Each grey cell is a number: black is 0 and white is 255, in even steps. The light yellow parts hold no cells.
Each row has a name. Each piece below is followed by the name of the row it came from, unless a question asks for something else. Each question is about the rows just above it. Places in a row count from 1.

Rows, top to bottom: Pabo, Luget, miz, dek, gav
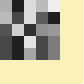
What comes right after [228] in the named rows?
[71]
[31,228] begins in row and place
dek, 2
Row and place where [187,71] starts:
Luget, 1

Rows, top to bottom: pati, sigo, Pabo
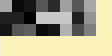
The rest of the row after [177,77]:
[127]
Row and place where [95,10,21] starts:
Pabo, 3
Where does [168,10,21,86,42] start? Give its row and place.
pati, 1
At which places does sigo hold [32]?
1 2 7
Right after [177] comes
[77]

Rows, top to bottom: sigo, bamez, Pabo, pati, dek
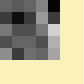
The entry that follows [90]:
[101]
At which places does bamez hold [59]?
1 3 5
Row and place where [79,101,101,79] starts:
pati, 1
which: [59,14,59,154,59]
bamez
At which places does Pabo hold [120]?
1 4
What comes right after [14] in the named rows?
[59]
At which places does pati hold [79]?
1 4

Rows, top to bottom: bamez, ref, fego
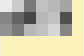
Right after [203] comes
[121]
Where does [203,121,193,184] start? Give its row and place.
bamez, 2
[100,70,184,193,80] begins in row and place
ref, 2

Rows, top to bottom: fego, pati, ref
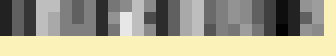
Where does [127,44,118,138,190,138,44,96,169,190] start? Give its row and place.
fego, 8
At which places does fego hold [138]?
11 13 21
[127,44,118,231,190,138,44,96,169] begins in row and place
ref, 8

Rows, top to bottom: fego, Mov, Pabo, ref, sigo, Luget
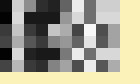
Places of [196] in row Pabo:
2 5
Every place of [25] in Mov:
3 4 5
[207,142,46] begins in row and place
fego, 2

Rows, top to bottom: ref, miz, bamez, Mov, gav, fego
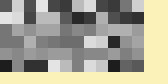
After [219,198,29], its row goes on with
[99,89]
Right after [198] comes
[29]
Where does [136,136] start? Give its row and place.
gav, 8
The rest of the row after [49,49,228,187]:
[127,219,198,29,99,89]

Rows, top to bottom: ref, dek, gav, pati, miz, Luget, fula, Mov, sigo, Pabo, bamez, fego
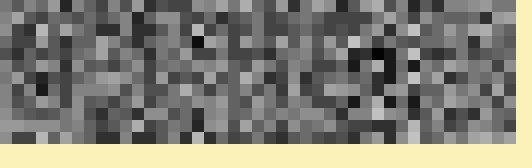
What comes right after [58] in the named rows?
[162]
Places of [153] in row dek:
42

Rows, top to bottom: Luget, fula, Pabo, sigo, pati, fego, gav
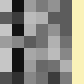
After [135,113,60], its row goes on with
[123]
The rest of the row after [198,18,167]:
[156,187,135]
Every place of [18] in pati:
2
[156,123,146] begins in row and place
Luget, 3
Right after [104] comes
[113]
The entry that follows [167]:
[156]

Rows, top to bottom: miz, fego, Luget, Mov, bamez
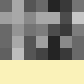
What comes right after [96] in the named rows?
[189]
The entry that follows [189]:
[85]
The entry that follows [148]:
[116]
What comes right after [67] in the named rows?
[36]

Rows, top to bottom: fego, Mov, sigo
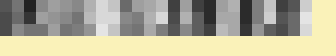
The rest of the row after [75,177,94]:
[43,168,168,43,125,205,85,106,228]
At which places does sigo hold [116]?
3 4 6 12

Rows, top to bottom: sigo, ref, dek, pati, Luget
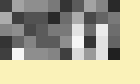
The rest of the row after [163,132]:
[41]
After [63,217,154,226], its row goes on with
[32]
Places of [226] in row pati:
9
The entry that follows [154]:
[226]
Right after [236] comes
[109]

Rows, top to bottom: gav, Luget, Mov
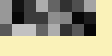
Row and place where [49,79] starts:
gav, 6
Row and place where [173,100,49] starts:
gav, 4
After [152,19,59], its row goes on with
[173,100,49,79,164]

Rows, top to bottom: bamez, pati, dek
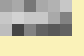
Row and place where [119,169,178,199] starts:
bamez, 3
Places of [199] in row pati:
1 3 4

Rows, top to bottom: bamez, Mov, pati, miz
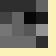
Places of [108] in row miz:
1 2 3
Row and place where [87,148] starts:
pati, 3
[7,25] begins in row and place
Mov, 3
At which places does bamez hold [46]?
1 2 3
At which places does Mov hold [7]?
3

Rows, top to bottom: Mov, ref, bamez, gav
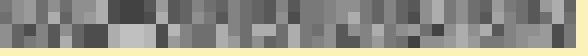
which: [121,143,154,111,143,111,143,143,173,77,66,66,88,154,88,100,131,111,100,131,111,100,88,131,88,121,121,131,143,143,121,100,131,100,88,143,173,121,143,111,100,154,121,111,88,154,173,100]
Mov
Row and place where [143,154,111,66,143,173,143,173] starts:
bamez, 34
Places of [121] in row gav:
3 26 33 41 42 48
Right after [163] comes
[131]
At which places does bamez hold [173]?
10 19 22 23 25 32 39 41
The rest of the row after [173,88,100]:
[143,121,88,131,111,100,88,143,77,121,121,131,143,173,121,100,131,100,77,143,173,121,143,111,88,163,131,111,88,111,173,111]

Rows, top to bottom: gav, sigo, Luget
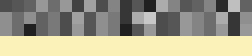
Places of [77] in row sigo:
6 14
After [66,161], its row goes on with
[77,132,54,86,32,172,132,86,98,132,42,191,98]
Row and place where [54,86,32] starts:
gav, 11
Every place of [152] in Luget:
7 13 16 19 21

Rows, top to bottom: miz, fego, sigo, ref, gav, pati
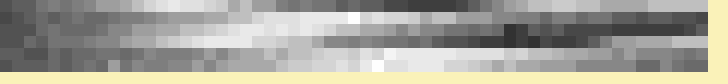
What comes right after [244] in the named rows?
[233]
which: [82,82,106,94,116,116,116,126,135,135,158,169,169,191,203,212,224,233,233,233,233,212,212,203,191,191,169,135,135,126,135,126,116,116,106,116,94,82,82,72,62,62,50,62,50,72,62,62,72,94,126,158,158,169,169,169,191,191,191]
ref
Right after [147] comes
[158]
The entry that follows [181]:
[169]

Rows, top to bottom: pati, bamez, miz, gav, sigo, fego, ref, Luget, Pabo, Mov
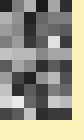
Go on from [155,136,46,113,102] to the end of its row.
[91]
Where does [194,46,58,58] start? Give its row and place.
Mov, 3
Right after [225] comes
[58]
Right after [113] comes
[102]
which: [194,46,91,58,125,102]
Luget

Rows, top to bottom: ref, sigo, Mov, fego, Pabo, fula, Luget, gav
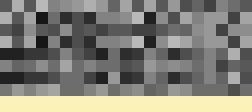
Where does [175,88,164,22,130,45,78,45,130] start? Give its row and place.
fego, 1
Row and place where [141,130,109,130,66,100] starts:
fula, 15
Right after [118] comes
[152]
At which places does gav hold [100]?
13
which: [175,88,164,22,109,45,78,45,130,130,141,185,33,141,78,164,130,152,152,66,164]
sigo

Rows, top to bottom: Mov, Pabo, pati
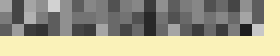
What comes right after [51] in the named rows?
[93]
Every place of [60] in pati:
3 8 17 19
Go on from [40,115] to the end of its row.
[81,105,135,115,135,105,165,93]

